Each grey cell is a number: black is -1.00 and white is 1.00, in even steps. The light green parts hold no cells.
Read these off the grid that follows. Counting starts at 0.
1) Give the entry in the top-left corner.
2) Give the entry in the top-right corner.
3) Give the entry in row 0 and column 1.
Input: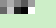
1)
0.11
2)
0.23
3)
0.35

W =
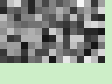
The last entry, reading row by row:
-0.70
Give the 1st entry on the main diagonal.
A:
-0.44
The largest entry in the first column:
0.50
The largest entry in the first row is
0.94
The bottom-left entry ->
-0.44
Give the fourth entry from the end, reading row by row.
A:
-0.57
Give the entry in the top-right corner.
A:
0.24
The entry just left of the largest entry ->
0.12
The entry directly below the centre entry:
-0.70
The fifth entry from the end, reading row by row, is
0.37
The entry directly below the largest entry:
0.02
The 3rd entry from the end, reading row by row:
0.81
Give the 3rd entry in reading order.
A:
0.70
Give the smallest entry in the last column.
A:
-0.83
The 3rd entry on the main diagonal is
-0.57
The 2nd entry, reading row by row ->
0.50
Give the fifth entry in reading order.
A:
-0.70
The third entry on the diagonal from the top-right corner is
0.37
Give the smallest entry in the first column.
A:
-0.70
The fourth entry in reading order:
-0.20

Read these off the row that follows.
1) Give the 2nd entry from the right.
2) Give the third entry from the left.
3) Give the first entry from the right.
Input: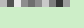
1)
-0.60
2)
0.82
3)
0.22

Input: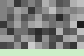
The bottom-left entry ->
-0.44
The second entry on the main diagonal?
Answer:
-0.12
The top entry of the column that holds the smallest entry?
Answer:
0.50
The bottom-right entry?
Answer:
0.50
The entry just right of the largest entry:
0.27
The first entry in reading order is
0.01
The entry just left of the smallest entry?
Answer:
0.50
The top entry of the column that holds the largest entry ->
0.01
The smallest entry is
-0.77
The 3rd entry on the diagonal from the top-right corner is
-0.24
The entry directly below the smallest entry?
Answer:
0.50
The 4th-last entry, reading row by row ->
0.27
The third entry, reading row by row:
-0.57
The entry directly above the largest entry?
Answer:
0.14

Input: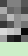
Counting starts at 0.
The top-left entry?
-0.45
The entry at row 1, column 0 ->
0.34
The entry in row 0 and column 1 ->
0.01
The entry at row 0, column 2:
0.01
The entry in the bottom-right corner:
-0.20
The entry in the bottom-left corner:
0.24
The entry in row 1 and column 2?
-0.09

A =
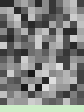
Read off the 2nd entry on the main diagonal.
0.41
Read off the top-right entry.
-0.48
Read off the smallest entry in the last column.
-0.58
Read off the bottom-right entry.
-0.26
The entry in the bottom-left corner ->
-0.37
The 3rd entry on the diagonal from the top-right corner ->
-0.37
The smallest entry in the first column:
-0.68
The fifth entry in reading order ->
-0.02
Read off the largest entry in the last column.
0.51
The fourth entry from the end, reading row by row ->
-0.14
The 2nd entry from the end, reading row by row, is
-0.14
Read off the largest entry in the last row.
0.61

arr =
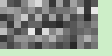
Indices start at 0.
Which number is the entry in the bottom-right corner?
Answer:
-0.09
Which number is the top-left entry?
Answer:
0.49
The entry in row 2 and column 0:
-0.57
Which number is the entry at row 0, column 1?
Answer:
-0.32
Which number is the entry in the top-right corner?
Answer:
-0.32
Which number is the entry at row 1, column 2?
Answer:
0.16
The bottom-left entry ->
-0.09
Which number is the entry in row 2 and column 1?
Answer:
-0.32
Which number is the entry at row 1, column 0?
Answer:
0.16
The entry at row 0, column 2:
-0.44

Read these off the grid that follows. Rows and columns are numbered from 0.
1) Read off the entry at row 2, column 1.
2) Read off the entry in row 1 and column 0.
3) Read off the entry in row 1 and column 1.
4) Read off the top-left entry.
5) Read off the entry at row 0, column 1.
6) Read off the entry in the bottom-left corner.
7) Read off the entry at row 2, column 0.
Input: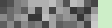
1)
-0.15
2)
-0.36
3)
-0.15
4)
-0.46
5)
-0.36
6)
-0.26
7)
0.08
